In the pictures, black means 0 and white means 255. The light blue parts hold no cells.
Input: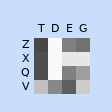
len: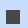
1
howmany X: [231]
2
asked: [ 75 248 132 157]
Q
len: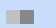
2
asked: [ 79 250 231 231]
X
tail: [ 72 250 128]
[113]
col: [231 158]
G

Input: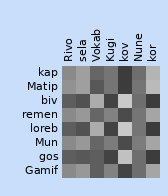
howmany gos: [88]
1
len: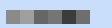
6
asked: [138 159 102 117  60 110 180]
kap

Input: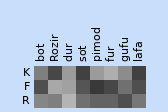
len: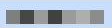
7
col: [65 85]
sot
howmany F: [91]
0
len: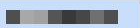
8
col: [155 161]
dur
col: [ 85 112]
sot

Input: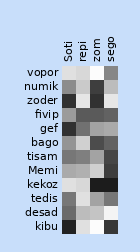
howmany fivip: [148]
0
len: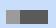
3
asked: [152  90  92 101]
fivip
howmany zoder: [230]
2

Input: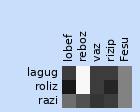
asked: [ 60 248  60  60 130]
lagug
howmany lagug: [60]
3
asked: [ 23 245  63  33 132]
roliz
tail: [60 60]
[130]

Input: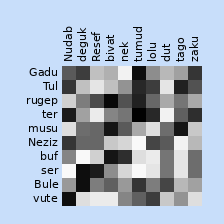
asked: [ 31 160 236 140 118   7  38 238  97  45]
ter
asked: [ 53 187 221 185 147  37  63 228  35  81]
Tul
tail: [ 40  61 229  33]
[82]
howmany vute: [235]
2

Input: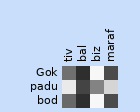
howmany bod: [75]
1
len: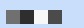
4
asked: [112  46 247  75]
Gok
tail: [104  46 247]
[75]

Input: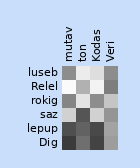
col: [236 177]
ton
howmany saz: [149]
1

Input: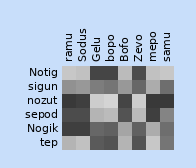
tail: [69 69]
[187  76 193 199]
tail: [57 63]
[205 212  69 205  57  57]
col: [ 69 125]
Gelu
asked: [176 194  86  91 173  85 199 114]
tep

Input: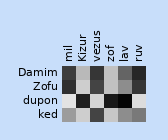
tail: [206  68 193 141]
[54]
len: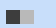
2
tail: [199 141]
[121]

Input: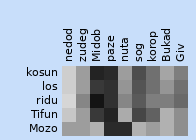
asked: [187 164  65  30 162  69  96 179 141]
Tifun
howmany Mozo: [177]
3
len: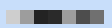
7
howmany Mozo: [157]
3
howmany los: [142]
0
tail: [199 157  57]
[ 35 171  70  97 177 142]

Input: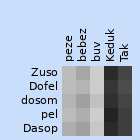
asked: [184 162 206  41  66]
Zuso
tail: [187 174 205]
[35 62]
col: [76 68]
Tak
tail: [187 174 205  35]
[62]
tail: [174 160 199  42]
[62]

